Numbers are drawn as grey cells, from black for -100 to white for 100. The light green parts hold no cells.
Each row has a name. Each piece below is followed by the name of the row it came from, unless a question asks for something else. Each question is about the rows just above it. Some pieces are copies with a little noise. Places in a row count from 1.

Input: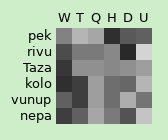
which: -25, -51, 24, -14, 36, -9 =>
vunup
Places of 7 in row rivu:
4

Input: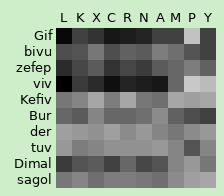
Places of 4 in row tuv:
3 8 10
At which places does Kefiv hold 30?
3 5 8 10
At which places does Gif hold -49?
2 7 8 10
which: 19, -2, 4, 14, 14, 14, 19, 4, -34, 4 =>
tuv

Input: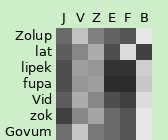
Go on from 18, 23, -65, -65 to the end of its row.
56
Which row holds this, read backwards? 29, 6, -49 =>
zok
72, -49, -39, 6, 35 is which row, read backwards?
Vid
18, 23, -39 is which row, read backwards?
lipek

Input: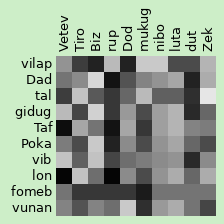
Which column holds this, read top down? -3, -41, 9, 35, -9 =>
Zek
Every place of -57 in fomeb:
2 3 4 5
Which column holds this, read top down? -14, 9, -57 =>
Dod
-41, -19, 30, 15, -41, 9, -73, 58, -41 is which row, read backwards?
Poka
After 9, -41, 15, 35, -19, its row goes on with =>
35

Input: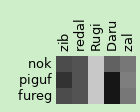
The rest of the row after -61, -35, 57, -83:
-1
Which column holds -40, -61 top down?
zib
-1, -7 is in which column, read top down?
zal
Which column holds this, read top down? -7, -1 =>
zal
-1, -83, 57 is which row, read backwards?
piguf
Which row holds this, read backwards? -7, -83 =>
fureg

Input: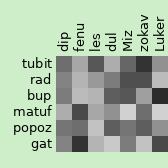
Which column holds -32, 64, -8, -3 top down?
Miz
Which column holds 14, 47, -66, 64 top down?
Luker
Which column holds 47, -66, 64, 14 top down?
Luker
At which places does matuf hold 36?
1

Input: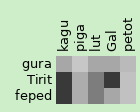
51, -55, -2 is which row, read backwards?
Tirit
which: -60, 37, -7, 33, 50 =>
feped
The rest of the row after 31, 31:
46
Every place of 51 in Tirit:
5
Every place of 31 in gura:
1 3 4
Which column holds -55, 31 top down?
Gal
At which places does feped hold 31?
4

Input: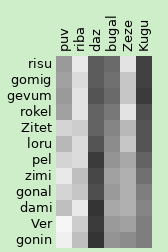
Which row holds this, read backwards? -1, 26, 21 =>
Ver
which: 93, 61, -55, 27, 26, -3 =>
Ver
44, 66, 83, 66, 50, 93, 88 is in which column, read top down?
puv

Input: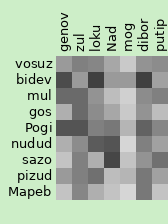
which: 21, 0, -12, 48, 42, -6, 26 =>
pizud
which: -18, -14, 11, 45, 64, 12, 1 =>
mul
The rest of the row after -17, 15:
48, 63, 10, 0
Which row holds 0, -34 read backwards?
Pogi
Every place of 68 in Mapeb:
5
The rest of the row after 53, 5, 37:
53, 68, -6, 53
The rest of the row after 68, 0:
26

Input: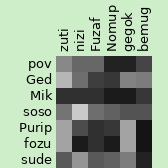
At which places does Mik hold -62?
1 2 3
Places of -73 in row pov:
4 5
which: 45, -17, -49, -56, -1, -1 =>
Ged
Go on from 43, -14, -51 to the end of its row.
-57, 2, -3

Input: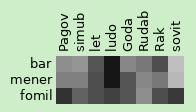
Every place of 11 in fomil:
6
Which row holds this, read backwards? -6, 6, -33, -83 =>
mener
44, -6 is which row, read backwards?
mener
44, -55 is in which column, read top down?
sovit
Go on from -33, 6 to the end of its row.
-6, 44
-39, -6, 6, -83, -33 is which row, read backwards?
bar

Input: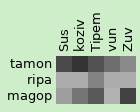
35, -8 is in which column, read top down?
koziv
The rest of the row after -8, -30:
40, -48
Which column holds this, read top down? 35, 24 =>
Sus
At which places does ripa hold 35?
1 2 4 5
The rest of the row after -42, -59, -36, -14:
8
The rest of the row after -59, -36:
-14, 8

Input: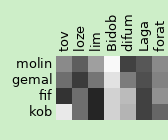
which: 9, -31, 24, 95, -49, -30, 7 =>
molin
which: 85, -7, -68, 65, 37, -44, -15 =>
kob
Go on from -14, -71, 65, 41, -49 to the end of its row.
-20
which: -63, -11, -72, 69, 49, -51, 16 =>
fif

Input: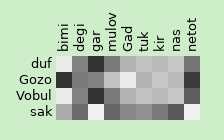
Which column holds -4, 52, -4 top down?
mulov
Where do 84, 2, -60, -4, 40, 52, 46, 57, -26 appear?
Vobul
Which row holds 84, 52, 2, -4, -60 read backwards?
Gozo
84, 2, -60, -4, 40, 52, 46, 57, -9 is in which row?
duf

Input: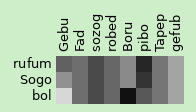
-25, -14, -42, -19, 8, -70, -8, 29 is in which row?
rufum
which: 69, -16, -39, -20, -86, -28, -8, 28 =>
bol
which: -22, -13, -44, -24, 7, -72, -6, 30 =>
rufum

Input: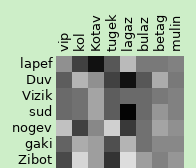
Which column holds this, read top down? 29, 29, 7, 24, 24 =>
Kotav
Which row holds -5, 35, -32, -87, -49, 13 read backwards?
Duv
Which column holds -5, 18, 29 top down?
betag

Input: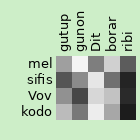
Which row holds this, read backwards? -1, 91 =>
mel
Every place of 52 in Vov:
4
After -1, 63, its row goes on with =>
-28
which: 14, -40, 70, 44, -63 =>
Vov

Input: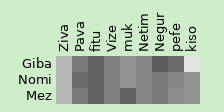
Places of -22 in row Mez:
3 5
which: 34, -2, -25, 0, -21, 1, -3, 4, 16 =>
Mez
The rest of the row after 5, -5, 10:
16
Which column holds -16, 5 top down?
pefe
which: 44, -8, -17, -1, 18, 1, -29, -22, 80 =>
Giba
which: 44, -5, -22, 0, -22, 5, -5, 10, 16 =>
Mez

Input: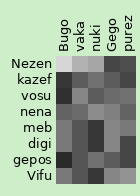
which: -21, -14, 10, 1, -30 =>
nena
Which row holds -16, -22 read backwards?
nena
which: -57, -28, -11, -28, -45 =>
kazef
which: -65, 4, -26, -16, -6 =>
vosu
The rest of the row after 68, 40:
30, -45, -39
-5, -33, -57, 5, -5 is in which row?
meb

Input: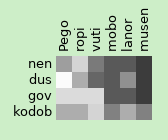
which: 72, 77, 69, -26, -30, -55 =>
gov
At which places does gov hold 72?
1 2 3
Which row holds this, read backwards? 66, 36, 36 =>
kodob
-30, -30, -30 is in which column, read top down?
mobo
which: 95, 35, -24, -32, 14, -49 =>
dus
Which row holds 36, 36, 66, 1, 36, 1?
kodob
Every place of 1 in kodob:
4 6

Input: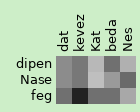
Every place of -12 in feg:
1 3 4
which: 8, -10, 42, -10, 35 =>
dipen
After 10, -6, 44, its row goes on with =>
-12, 38
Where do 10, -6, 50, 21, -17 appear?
Nase
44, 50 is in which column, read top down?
Kat
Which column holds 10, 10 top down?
dat

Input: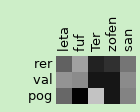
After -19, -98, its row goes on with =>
53, -83, 3
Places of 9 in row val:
2 5
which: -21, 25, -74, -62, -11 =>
rer

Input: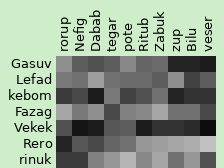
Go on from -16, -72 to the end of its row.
-72, -78
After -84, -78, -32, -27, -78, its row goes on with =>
-60, -60, -66, -90
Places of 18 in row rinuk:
4 9
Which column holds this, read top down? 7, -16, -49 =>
pote
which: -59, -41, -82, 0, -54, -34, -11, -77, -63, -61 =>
kebom

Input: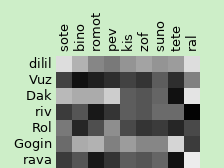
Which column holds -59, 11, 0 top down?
pev
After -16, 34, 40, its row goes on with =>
0, 22, 5, 5, 67, -54
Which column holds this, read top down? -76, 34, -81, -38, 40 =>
romot

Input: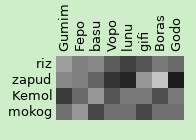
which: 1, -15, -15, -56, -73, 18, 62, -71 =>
zapud
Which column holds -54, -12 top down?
Gumim
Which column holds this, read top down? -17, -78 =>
Godo
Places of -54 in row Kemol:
1
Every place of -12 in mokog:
1 4 5 7 8

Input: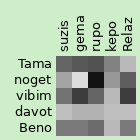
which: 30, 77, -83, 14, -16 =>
noget
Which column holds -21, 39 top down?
rupo
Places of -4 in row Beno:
1 2 5
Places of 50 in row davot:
1 4 5
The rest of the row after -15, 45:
-4
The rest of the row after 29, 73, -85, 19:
-26
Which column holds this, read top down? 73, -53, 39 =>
gema

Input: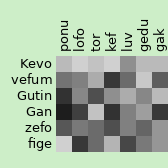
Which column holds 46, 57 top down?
gedu
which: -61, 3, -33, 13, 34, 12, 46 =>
Gutin
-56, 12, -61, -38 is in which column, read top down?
kef
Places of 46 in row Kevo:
1 6 7

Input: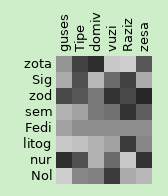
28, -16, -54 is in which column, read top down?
vuzi
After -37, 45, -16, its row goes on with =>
-48, 33
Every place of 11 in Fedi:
2 3 4 5 6
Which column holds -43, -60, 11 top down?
Raziz
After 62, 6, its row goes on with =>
1, -54, 33, 45

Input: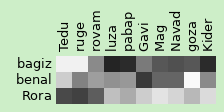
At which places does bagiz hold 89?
1 2
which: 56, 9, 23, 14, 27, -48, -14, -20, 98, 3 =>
benal

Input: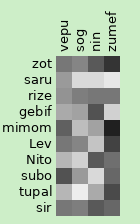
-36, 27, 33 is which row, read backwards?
gebif
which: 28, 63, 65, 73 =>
saru
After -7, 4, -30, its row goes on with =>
-59
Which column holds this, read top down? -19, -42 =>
zumef

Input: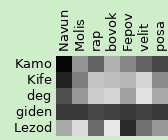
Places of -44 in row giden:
3
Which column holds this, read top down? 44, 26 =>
Fepov

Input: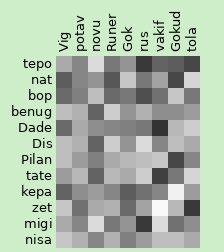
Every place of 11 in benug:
7 8
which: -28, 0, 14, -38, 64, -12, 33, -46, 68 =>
nat
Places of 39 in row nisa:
2 4

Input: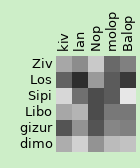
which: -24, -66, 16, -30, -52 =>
Los
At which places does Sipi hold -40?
3
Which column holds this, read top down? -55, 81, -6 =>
Balop
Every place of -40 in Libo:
3

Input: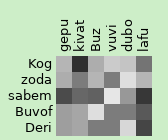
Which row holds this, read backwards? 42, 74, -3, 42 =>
zoda
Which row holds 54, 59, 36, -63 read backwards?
Kog
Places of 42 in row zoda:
3 6
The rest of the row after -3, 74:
42
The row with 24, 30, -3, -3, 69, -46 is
Deri
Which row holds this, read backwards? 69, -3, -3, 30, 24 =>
Deri

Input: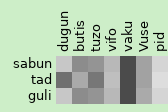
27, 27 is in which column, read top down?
Vuse
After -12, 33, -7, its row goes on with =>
50, -41, 27, 73
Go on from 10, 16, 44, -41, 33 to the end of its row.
67
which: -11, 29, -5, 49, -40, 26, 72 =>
tad

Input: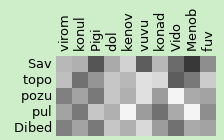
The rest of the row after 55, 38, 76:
22, 91, 33, 28
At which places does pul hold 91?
5 9
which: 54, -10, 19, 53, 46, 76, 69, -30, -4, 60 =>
topo
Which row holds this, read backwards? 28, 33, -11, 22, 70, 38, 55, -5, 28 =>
Dibed
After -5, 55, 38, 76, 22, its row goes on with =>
91, 33, 28
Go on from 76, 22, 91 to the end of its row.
33, 28
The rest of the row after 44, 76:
70, -27, -5, 60

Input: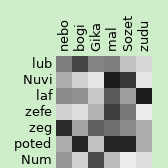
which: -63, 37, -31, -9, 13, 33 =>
zeg
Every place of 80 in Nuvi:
3 6
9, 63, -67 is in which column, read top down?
nebo
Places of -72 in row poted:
2 4 5

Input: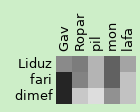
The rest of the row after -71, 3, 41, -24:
52
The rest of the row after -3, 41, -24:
29

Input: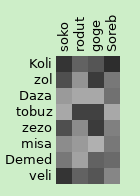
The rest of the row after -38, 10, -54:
0
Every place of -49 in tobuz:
2 3
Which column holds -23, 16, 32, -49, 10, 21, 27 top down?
rodut
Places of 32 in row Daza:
2 3
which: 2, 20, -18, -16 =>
Demed
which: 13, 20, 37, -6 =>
misa
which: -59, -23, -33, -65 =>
Koli

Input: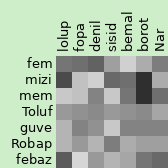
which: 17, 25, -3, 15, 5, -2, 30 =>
Toluf
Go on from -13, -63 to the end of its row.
35
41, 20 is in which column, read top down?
denil
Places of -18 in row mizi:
4
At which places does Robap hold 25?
6 7
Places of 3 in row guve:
2 5 6 7

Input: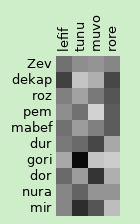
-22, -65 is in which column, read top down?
tunu
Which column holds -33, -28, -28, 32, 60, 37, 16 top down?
rore
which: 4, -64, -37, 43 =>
mir
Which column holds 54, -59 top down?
muvo
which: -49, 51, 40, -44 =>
dekap
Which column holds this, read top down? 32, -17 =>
lefif
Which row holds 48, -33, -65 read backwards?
mir

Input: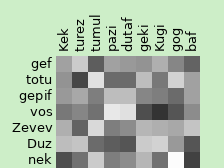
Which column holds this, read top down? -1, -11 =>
tumul
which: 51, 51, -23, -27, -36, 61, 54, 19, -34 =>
Duz

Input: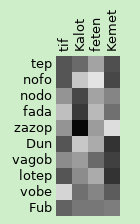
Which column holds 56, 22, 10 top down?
Kalot
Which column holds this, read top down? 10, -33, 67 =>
tif

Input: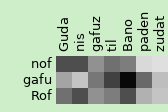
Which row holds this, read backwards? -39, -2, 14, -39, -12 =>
Rof
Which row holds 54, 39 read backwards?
Rof
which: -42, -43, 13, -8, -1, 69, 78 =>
nof

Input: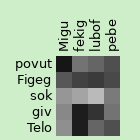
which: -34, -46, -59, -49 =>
Figeg
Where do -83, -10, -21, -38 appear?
povut
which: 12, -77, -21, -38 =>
Telo
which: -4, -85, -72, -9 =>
giv

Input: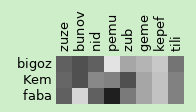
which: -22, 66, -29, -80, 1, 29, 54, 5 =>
faba
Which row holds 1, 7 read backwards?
Kem
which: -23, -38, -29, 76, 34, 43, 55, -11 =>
bigoz
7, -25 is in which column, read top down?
nid
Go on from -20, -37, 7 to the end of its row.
1, -37, 30, 52, 1
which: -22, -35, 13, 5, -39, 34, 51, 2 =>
Kem
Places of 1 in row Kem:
4 8

